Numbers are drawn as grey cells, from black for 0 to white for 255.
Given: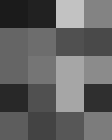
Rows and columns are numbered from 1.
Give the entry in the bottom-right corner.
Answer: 124
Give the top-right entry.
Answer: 131
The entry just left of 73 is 80
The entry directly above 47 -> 139
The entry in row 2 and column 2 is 109
